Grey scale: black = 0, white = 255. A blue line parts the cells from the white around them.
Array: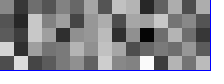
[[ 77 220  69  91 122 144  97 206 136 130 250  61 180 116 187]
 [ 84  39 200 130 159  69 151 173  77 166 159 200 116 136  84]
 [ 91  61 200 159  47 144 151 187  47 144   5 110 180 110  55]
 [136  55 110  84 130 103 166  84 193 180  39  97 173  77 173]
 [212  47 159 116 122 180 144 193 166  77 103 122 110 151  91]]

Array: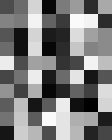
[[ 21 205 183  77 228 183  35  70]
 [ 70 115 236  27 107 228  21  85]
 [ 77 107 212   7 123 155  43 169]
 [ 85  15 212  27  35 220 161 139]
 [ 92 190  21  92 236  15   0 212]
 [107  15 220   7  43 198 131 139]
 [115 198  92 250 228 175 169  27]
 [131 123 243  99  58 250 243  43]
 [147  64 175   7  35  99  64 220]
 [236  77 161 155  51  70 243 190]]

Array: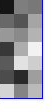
[[ 22 126 120]
 [ 56 173 242]
 [ 76  42 158]
 [ 90 226 206]
 [104  84 165]
 [152 138 179]
 [212 132 186]]

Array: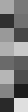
[[ 41 223]
 [ 48 113]
 [106  92]
 [133  28]
 [153  70]
 [169 120]
 [176 201]
 [182  77]]

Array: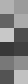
[[ 56  64]
 [ 83 193]
 [ 99 171]
 [120 142]
 [178 155]
 [200  77]]

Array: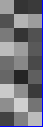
[[ 66 129 188]
 [ 81 180 157]
 [102  36  95]
 [110 136  73]
 [122  52  81]
 [142 208 116]
 [164  52  58]
 [188 157  89]
 [202 142  58]]
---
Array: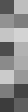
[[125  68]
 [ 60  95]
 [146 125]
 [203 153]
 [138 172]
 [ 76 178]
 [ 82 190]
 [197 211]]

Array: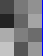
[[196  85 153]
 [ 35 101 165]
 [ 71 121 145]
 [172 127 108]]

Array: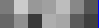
[[103 144  57 174 166  91  63]
 [123 203 152 160 189 136  85]]

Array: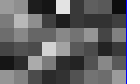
[[ 21  43 171 123  43  35  82 136  89]
 [ 69  82  75 211 163  89  75  35  57]
 [149 129  75  43  50  82 115 109 155]
 [109 136 102 102 136 115 149  69 129]
 [155 143  29  21 227  57  95  89  13]
 [123 184 143  63  29  57  50  50  63]]

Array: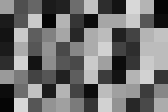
[[160  79 102  27  33 109 194  45  19 216 180   5]
 [ 27  86 202   5 180  53  12 166 166 202  86  12]
 [ 12 109 194  27 180  67  12 188 160 154  60 135]
 [154 123  67  86  33  94 194  60  19 180 210  53]
 [ 27 172  86 147  73 135 172 210  67  45 188 188]
 [ 19 202  94 129 166  39 172 188  33  67 180 194]
 [ 45 210  19 141  86  73 202 160  12  53 202 188]
 [  5 216  86 147 160 123  53 210 147  39  73 172]]

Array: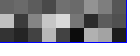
[[ 51  36  66 184  66  12 177 163  28]
 [192  59 133 198 218 118  43  92  80]
 [100 106  92  73 112 106 147 126  86]]
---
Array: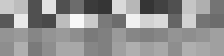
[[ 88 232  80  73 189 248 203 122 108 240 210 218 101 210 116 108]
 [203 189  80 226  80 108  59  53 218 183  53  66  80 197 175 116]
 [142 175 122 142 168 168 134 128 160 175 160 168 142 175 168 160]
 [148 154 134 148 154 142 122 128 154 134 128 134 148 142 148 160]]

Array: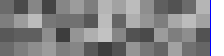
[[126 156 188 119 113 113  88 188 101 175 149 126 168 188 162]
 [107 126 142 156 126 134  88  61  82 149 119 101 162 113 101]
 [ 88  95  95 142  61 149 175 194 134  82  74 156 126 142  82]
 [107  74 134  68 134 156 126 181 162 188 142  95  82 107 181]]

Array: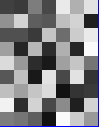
[[145 211  94  87 191 211  31]
 [ 87 191  25 226  72 226  52]
 [191 160 197 219  18  52  58]
 [219 153  44  25 160 197 117]
 [125 117  94  18 250 204 153]
 [ 80  80  58 197 109 204 234]
 [ 64  58 125  72 234 176 226]
 [242  44 211  72 139  31 211]
 [160  37 184  44 176  37 250]]

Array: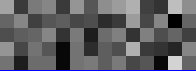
[[101 134  64  86  94  71  78  44  58 156  71 134   0 101]
 [ 78  94 101 134  51 122  29 108 128  51 128  78 101  64]
 [149  71 115  86   8 115  44  94  78 176  58  51  37 134]
 [163  58 122 134  58 149  86 142 156 176  64  51 190 142]
 [115  29 108 108   8 115 122  94 122  71  86   8 211 101]]

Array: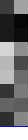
[[ 60 163]
 [212 142]
 [ 46 135]
 [ 52 121]
 [190 108]
 [100  93]
 [184  73]
 [ 26  13]
 [ 26   7]]

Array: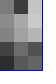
[[139 169 203]
 [131 161 182]
 [ 67 108  82]
 [ 45  88 100]
 [123  60 197]]

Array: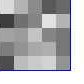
[[ 76 188 202 210 147]
 [218 180 139  89 104]
 [162 155 195 133 119]
 [125 147 168 174 119]
 [ 62 112 133 225 180]]
